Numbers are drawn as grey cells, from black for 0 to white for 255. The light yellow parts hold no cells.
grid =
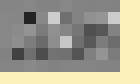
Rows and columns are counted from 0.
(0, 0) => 133
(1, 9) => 204
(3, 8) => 124
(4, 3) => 77
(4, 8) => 148
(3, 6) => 111
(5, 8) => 131
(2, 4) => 144
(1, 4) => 205
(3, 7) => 89
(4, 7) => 128
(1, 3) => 136
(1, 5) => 111
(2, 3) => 123
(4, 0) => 130
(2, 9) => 131
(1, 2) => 35

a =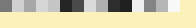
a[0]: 120
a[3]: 214
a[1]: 208
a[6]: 74
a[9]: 45

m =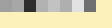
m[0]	159
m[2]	45
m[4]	194
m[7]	111

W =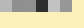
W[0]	184
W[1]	143

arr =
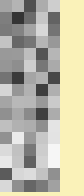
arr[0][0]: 164
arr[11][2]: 154
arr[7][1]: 150
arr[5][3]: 119
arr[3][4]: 152
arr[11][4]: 227
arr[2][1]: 131
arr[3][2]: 117
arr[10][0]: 191
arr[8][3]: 153
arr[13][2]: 97
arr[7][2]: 177
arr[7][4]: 175
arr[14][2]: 220
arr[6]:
[115, 58, 165, 177, 71]
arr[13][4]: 246
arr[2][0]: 122
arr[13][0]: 232
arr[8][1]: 184
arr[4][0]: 153
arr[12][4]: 246
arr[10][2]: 173
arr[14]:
[91, 215, 220, 194, 144]
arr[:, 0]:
[164, 126, 122, 195, 153, 150, 115, 213, 165, 144, 191, 145, 218, 232, 91, 216]

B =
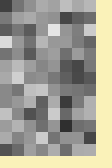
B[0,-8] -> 64
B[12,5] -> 109
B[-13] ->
[64, 116, 144, 171, 162, 190, 169, 183]
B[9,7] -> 177
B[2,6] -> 126
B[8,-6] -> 176
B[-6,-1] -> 108
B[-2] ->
[171, 132, 151, 203, 116, 146, 147, 70]
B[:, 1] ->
[116, 160, 119, 152, 141, 186, 207, 118, 152, 137, 179, 132, 106]
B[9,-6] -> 81
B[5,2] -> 158
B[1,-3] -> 70
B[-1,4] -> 173
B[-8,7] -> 120
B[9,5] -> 104
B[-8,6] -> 71
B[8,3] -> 96
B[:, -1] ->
[183, 108, 203, 101, 123, 120, 88, 108, 176, 177, 117, 70, 173]
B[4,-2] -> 155
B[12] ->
[82, 106, 159, 135, 173, 109, 171, 173]

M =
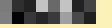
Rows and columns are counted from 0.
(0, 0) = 123
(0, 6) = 34
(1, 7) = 32
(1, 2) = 56
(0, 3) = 195

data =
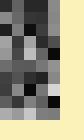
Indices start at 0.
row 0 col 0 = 44
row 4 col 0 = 151
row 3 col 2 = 163
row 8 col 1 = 55
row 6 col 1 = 83
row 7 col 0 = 61
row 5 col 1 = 91
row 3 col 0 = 163
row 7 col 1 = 137
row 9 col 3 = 126
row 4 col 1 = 72
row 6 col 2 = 47
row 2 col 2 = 15
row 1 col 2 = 54
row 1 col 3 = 51

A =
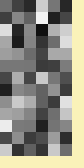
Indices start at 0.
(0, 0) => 111
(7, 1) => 135
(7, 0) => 31
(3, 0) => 167
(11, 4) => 156
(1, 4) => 32
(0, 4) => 118
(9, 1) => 159
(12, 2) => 96
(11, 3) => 77
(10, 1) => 122
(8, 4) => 60
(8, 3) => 97
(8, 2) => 173
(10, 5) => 134
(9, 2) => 133
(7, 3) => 98
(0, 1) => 65
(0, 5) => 39
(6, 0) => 70
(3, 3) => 52

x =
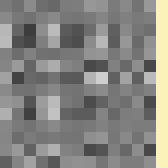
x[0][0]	122
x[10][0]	135
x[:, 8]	[147, 133, 155, 183, 150, 82, 206, 139, 98, 132, 129, 148, 84, 117]
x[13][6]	145
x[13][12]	142
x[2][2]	61
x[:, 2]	[139, 114, 61, 69, 129, 101, 105, 114, 84, 64, 115, 123, 98, 162]
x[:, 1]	[112, 120, 101, 80, 109, 154, 67, 115, 144, 117, 122, 109, 153, 132]
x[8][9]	120
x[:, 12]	[152, 126, 111, 144, 150, 72, 186, 129, 74, 93, 124, 145, 72, 142]
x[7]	[138, 115, 114, 124, 135, 117, 115, 129, 139, 118, 131, 120, 129]
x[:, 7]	[151, 122, 109, 139, 147, 73, 179, 129, 76, 92, 121, 143, 74, 143]
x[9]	[175, 117, 64, 150, 194, 100, 92, 92, 132, 104, 125, 127, 93]
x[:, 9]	[123, 119, 96, 92, 120, 129, 97, 118, 120, 104, 121, 119, 127, 139]
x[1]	[137, 120, 114, 127, 137, 119, 117, 122, 133, 119, 128, 122, 126]
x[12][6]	125
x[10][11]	124
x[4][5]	119
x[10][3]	127
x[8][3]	156
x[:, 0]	[122, 137, 183, 186, 129, 133, 162, 138, 150, 175, 135, 134, 136, 96]
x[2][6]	82
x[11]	[134, 109, 123, 117, 121, 117, 117, 143, 148, 119, 137, 115, 145]
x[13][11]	125
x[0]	[122, 112, 139, 110, 104, 124, 125, 151, 147, 123, 137, 115, 152]
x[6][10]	162

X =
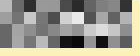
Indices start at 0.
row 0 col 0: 186
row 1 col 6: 234
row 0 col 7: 100
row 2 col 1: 164
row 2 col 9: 198
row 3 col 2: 118
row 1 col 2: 199
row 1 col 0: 158
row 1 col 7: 83
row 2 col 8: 220
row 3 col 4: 102
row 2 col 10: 142
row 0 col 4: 152
